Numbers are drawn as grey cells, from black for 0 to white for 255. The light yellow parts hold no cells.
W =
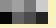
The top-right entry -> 204
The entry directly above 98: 160
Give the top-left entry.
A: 141

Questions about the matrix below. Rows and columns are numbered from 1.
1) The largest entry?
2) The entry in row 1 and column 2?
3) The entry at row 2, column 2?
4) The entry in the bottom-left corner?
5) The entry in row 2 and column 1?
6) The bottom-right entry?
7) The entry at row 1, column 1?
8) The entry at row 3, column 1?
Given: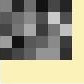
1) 202
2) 36
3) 109
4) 47
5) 88
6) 47
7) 128
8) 70

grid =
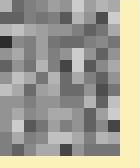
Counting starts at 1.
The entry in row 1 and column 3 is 127
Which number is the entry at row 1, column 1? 180
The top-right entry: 169
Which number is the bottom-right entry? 117
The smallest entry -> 45
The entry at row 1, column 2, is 107
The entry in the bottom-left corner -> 127
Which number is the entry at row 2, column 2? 98
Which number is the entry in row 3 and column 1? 180
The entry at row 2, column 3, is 127
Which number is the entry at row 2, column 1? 98
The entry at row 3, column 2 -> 192
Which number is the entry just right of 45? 137
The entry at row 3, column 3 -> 169

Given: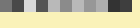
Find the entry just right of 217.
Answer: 85
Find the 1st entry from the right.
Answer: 62
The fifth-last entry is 185

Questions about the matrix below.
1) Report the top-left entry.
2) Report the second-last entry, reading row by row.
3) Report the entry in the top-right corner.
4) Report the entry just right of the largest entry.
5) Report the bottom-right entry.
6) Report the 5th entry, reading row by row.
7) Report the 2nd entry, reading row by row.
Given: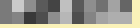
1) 122
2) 174
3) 101
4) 142
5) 174
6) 68
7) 202

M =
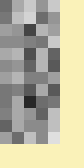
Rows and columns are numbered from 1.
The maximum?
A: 223
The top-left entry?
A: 109
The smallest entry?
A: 39
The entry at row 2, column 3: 211
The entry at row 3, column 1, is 159
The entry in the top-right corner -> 201
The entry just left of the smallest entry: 169
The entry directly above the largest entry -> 191
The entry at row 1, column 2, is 169
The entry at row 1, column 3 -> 201
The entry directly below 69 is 128
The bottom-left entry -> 159

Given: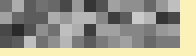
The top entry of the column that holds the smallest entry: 173
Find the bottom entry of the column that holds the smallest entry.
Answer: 92
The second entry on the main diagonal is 104
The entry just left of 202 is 92
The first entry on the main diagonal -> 113
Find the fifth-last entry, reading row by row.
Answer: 161
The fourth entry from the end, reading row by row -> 134
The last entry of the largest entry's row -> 72
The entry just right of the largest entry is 182
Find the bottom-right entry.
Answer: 122
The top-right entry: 191
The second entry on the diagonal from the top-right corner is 53
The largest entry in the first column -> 161
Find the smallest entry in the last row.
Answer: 82
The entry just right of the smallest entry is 82
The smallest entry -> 42
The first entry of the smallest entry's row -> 72
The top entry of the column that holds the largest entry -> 143

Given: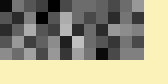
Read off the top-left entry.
10
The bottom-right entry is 128
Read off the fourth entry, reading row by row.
63
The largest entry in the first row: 152
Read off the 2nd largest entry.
182
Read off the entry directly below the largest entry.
161
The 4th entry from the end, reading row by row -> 10
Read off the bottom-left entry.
140
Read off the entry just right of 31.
191
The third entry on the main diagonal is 172
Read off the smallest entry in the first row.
1
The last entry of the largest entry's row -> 73
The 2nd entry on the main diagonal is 43

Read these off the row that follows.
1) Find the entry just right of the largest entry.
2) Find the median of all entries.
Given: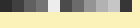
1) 75
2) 107

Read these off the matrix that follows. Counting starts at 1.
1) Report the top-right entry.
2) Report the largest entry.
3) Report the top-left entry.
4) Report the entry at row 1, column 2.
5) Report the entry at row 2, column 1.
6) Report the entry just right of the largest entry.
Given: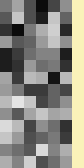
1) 143
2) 228
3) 121
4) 164
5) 88
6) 197

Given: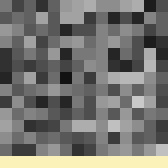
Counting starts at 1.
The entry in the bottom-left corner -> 108
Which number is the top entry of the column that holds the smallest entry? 152
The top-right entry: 78
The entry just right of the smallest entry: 120
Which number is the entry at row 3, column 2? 131
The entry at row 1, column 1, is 120
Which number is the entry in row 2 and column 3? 97
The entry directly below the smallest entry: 120
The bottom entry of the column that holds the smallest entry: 108
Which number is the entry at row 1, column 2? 68
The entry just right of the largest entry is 162
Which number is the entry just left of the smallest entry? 108
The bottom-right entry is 192
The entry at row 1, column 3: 97
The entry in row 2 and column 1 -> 88
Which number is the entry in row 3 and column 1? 152
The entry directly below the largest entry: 88
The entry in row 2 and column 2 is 108

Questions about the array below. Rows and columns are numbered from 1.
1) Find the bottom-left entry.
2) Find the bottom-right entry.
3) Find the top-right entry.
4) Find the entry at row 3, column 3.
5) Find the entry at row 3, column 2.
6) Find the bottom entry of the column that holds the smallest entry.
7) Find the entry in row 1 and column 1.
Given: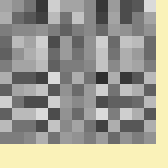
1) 125
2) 146
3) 218
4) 137
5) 137
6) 155
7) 164

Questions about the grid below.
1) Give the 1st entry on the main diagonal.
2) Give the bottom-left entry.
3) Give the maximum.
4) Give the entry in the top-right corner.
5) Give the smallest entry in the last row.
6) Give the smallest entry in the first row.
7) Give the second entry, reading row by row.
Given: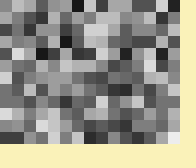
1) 136
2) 63
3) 237
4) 34
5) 44
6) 23
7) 188

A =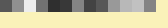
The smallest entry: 47
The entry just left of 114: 237
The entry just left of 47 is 114

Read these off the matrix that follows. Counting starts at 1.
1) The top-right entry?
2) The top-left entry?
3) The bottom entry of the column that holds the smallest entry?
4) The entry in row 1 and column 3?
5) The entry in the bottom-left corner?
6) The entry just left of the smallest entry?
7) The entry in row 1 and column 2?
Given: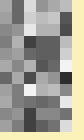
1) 188
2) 169
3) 219
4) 219
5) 160
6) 148
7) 104
